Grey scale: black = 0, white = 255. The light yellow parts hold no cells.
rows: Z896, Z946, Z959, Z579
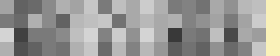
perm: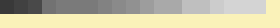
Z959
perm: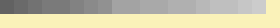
Z896
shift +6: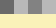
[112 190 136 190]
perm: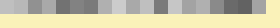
Z896
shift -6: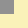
[139]

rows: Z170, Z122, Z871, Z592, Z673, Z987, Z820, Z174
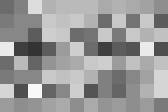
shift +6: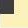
[69]
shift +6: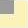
[161]
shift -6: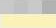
[194 187 194 172]
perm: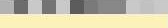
Z122
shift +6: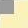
[161]
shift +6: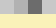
[206 184 114 206]
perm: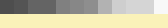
Z820

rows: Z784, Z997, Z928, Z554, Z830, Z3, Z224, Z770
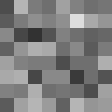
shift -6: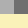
[169 105]
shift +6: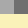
[175 117]
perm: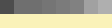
Z224
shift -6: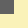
[91]
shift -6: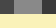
[ 65 131 131  52]
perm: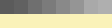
Z554
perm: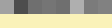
Z224

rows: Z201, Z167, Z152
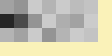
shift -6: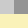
[197 142]
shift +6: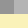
[154 186]
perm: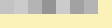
Z152
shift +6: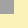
[168]
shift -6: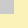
[197]
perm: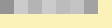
Z201

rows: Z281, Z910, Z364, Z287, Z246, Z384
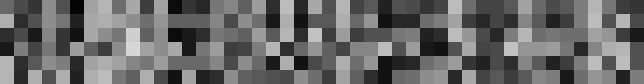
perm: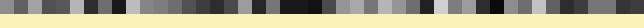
Z364
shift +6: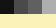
[ 24  80 102 180]
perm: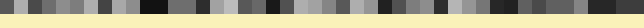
Z910

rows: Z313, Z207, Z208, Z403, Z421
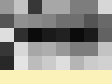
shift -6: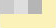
[197 216 175]
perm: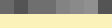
Z207
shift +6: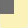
[117]
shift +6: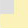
[228]
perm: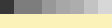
Z403
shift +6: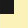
[32]

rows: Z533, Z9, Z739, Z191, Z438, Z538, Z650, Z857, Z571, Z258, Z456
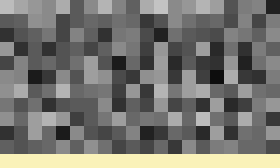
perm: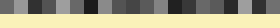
Z258
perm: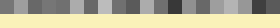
Z571
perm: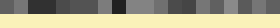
Z739
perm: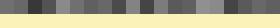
Z9
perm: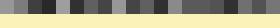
Z857
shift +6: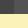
[75 89]

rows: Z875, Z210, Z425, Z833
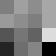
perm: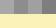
Z875
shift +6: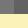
[124 104]
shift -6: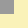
[148]
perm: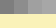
Z875

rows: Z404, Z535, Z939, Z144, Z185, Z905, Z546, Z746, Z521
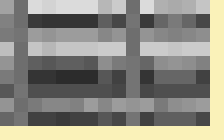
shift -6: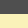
[73 73]
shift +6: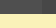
[85 85 85 77]
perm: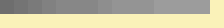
Z939

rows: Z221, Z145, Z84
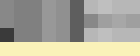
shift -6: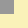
[146]
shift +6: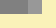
[134 134 158]
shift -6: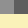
[138  88]

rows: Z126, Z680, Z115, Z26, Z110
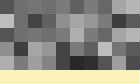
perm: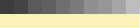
Z680
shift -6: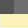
[ 78 105]
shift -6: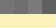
[111 105 117  90]

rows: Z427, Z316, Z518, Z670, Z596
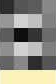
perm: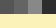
Z596
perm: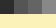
Z596
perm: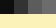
Z518
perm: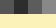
Z427

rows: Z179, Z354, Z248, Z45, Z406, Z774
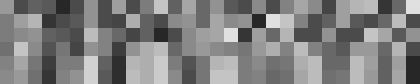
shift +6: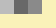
[194 110 144]
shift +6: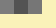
[130  89 124]
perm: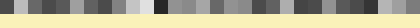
Z354
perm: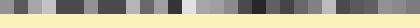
Z248
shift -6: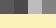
[ 83  69 182 124]

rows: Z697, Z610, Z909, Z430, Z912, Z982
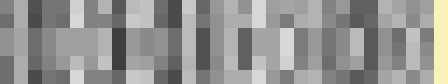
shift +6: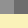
[151 115]
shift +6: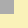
[178]
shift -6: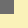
[103]
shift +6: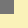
[123]

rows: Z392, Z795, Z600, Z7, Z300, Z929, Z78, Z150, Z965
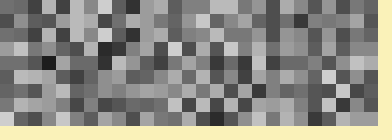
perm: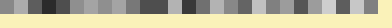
Z7
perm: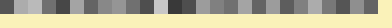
Z78

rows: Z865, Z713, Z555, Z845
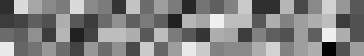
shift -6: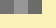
[109 145 102]
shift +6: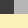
[ 66 188]
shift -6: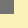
[109]
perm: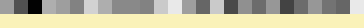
Z845
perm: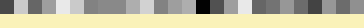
Z845
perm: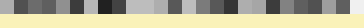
Z555

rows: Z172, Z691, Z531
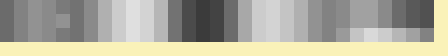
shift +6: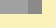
[167 167 144]
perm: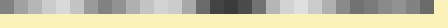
Z531
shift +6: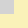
[217]
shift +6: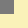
[128]
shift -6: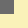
[101]

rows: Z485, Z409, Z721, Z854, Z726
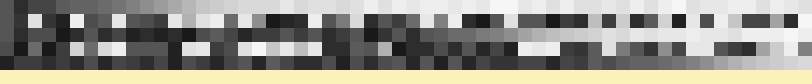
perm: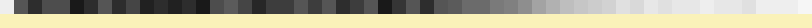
Z721
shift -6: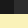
[19 39]
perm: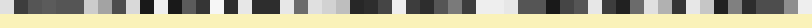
Z409
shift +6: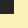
[45]
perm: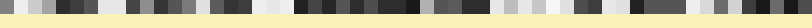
Z854

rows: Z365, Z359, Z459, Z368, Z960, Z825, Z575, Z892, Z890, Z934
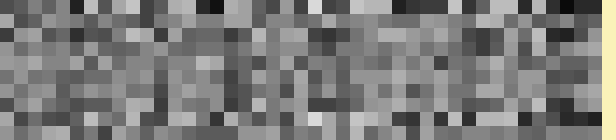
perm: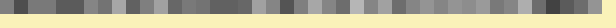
Z359
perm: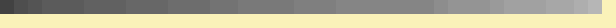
Z960
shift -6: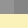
[142 127]
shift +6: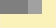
[133 133 167]

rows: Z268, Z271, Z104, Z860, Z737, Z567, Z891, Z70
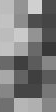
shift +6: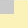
[208]
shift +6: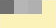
[118 188 182]
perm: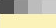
Z104

